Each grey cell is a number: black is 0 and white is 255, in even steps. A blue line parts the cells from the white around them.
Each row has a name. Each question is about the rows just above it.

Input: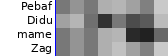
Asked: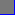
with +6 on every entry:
[126]
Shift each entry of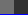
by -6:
[106  43]
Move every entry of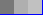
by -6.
[114 169 187]
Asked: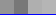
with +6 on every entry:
[154 126 181 187]
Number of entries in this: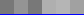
6
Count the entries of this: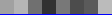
8
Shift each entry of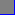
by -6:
[122]

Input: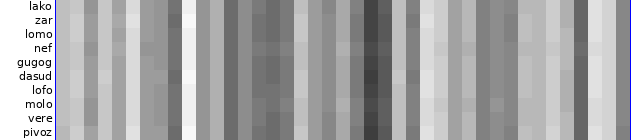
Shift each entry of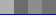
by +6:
[182 114 147 121]
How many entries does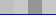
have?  4
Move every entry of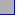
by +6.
[182]
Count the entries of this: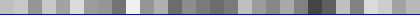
30
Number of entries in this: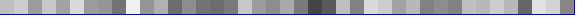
41

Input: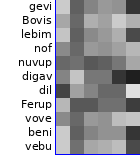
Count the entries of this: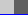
2
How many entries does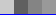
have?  4
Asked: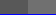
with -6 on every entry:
[ 82  82 106 106]

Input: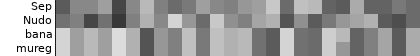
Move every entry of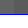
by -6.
[93 85]
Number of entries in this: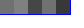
5
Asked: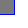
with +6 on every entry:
[127]
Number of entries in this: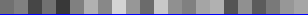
22

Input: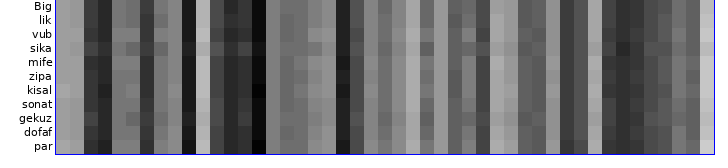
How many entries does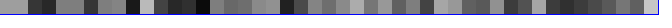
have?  47
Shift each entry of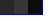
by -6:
[34 48  5]
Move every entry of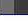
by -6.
[104  54]

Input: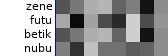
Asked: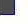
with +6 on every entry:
[82]
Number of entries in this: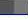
2
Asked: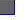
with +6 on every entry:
[105]
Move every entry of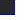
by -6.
[35]
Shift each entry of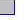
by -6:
[187]
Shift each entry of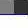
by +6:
[132  55]

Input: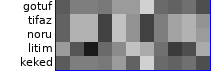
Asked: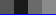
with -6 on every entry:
[ 79  19 100 133]
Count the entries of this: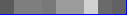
9
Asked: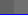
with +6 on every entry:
[104 118]
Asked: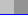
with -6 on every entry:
[188 141]
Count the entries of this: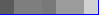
7
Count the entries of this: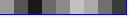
9

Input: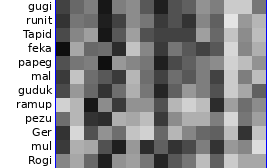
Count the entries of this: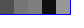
5
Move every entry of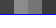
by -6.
[ 60 134 112  52]
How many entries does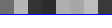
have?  8
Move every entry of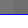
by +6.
[124 116]
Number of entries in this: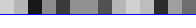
14

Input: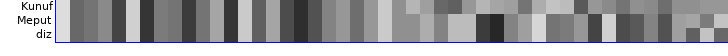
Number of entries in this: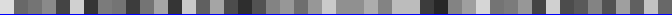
48
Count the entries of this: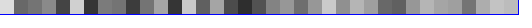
37
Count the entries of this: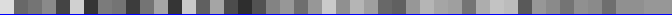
48
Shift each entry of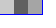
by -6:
[196  90 159]
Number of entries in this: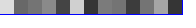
13
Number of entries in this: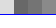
4

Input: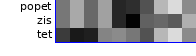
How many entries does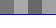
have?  4
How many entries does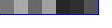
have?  7
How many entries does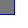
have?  1
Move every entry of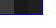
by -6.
[53 19 25]
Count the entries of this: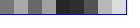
9
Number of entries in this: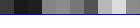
10
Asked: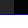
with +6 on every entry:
[44  9]

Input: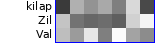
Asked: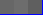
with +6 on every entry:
[109 115 101]
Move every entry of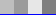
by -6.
[184 149 225 121]
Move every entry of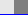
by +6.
[237 133]
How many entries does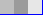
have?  3
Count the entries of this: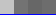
4

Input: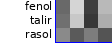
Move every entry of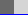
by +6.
[111 219]
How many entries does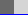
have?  2
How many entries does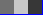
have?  3
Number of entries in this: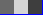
3
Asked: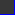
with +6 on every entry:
[61]

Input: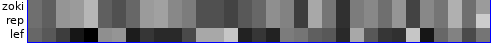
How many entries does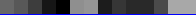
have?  14
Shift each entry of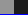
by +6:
[155  34]
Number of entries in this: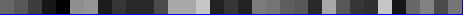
33

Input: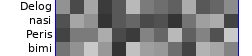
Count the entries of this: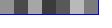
7
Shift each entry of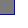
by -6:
[117]
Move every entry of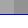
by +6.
[172 152]
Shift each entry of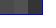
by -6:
[68 75 46]

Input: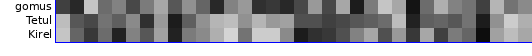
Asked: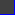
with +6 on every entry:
[70]
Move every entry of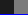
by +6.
[ 34 129]
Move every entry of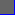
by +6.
[107]
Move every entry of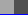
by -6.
[161  74]

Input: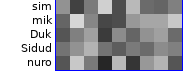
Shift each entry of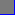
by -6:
[116]
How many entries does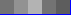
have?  5
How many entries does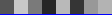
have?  8
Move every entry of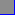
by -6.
[134]
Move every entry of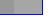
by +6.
[158 172 172]
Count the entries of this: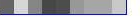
9
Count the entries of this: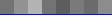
8

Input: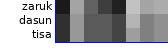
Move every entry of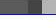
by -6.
[ 84  84  62 174]
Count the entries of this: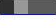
4
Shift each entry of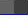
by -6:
[92 56]
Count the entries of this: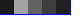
5
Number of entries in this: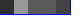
5
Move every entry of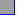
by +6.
[164]
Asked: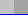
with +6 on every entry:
[200 170]

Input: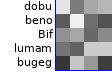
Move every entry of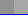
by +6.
[151 173]
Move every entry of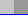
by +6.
[203 158]
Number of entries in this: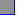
1
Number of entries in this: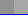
2
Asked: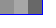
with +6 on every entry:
[151 173 110]

